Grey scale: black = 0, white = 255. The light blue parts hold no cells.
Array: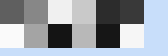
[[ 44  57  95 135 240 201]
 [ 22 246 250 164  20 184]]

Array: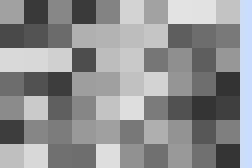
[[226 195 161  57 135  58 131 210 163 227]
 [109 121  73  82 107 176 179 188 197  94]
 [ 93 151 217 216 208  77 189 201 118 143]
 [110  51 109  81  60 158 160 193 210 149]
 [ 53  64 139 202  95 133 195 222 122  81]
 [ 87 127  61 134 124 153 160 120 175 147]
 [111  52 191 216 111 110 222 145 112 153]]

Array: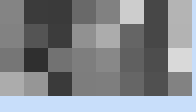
[[ 71 180 132  59  58 105 129 205]
 [ 71 179 130  84  60 145 172 101]
 [ 77 217 118  47 114 126 136  96]
 [ 80 130 172 150  58 125 126 102]]

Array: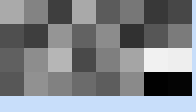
[[ 56  71 170 131  62 169  91 119]
 [ 86 123  79  62 149  98 140  49]
 [241 238  96 141 182  73 127 165]
 [  1   4  87 145 129 107  93 138]]

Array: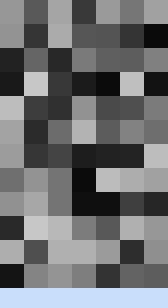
[[118 161 151  89 165  57 154]
 [ 52  10 147  53 171  86  84]
 [ 93 128  34 101  40 122  95]
 [191  18  25 199  56  27  11]
 [ 79 123 189  61  48 146  74]
 [130 110 163  43 108 179  92]
 [ 35 189 156  54  68  29  34]
 [173 161 111 147 116  11 188]
 [ 63  38 145 167 116  15  15]
 [176 151  41 199 184 124  88]
 [ 45 143 174  79 176 176 155]
 [ 99  93  20 132 148 126  51]]

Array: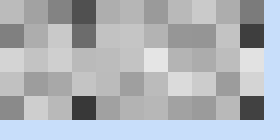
[[173 123 187 162 131  80 174 182 154 185 202]
 [195  62 128 173 201 108 194 197 179 150 149]
 [189 226 212 195 207 186 188 195 229 180 172]
 [156 212 193 157 168 196 187 159 187 219 204]
 [185  65 138 206 185  56 161 179 183 162 155]]

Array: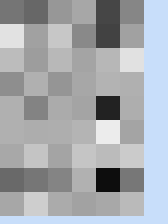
[[ 70 134 117 103 151 167]
 [ 66 161 226 161 199 137]
 [183 225 188 157 184 164]
 [179 176 142 176 149 167]
 [ 34 174 176 131 171 164]
 [236 164 176 173 174 180]
 [187 203 168 196 164 197]
 [ 13 119 105 118 132 177]
 [168 186 167 206 171 162]]

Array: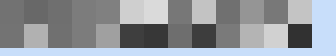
[[120 196 114 104 111 124 128 207 218 119 195 112 149]
 [209  49 115 177 112 124 160  62  55 110  61 122 180]]

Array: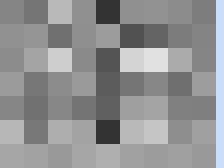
[[140 125 133 117 185 144  51 144 146]
 [124 132 145 149 112 143 156  81 100]
 [171 133 140 164 206 138  84 212 225]
 [111 157 155 119 140 154  92 117 135]
 [128 127 134 113 135 116  96 159 164]
 [142 160 183 120 174 163  51 185 197]
 [160 153 166 162 153 166 175 161 156]]
